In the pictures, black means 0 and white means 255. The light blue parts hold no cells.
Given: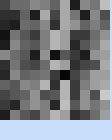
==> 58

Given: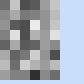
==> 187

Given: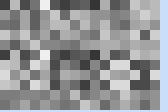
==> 125

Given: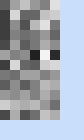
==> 205

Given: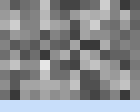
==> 142
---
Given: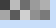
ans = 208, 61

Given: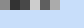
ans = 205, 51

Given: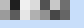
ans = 240, 31

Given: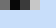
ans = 199, 7

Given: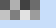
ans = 226, 65

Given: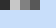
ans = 199, 46

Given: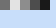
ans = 227, 25

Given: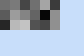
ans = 195, 6
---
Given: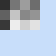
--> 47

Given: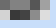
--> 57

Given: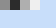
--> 44

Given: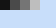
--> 19

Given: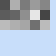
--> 69

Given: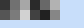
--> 33
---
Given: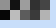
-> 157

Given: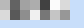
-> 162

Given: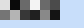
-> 106

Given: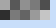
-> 144

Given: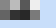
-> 88

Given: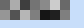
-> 62

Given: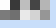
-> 190

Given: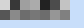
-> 159

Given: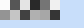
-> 228
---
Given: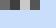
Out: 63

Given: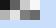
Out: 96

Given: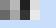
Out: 184

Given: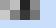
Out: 191

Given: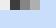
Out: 61

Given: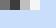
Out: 61

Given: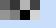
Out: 53

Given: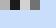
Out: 27

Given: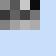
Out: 87

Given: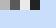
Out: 90
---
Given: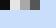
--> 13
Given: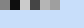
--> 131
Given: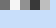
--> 112
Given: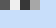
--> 87
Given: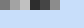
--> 121
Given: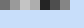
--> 112
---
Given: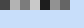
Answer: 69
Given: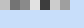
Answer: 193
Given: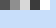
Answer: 82
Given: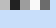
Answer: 189
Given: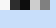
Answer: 247
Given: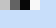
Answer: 195
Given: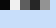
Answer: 7
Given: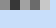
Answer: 140
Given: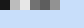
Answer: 23
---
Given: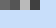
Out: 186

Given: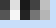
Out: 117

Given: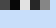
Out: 39

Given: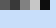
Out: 199

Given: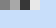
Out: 55

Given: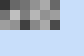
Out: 170

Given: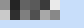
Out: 168

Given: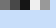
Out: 239

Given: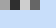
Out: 206
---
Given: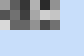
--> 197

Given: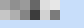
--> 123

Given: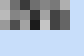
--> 101

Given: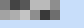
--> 110

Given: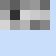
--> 192

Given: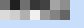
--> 101

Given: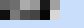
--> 215
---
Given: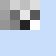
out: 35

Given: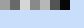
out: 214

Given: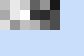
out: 192

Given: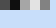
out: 166

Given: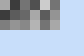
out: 136

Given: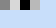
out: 0

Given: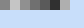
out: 144
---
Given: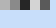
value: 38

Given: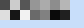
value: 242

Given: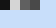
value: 96

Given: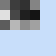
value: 141

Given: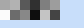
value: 136

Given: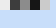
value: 140

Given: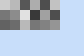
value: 185
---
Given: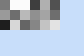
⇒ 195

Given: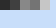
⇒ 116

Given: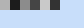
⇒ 201

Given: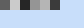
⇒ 181

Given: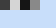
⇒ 21

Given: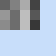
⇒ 190

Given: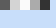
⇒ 171

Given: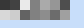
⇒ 108
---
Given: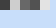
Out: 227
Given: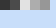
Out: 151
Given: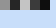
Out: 14
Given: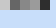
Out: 46
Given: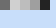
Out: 35
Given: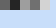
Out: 211
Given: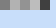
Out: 64
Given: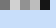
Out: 21
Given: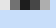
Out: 174
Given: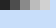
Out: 209
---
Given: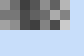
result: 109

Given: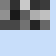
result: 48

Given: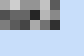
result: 206

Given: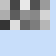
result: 70

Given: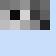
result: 124

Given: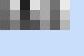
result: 212

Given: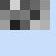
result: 209

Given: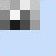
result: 167

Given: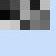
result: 75

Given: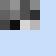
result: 147
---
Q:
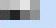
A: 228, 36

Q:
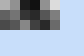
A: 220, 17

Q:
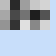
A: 224, 30

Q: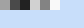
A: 249, 34

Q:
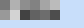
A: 211, 66

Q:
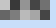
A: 197, 57

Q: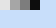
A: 228, 13

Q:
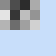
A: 228, 44
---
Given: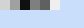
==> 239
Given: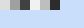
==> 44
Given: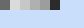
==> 43
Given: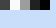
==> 2
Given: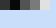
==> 225
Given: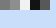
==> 88
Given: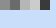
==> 58
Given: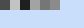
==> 139
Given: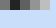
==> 190
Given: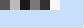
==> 248
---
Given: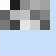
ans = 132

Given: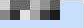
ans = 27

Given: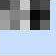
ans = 36

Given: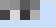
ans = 176

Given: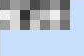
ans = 136

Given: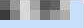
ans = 173

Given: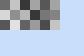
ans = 131

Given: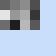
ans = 54
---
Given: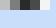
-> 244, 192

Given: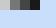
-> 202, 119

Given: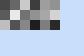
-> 233, 211

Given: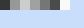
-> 249, 205

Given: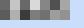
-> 217, 197

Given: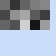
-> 208, 166
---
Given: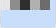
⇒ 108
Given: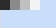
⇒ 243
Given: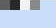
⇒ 137
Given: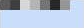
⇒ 150
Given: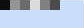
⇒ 75
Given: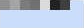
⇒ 63
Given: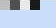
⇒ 26
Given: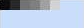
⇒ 210
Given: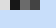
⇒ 67
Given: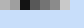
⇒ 201
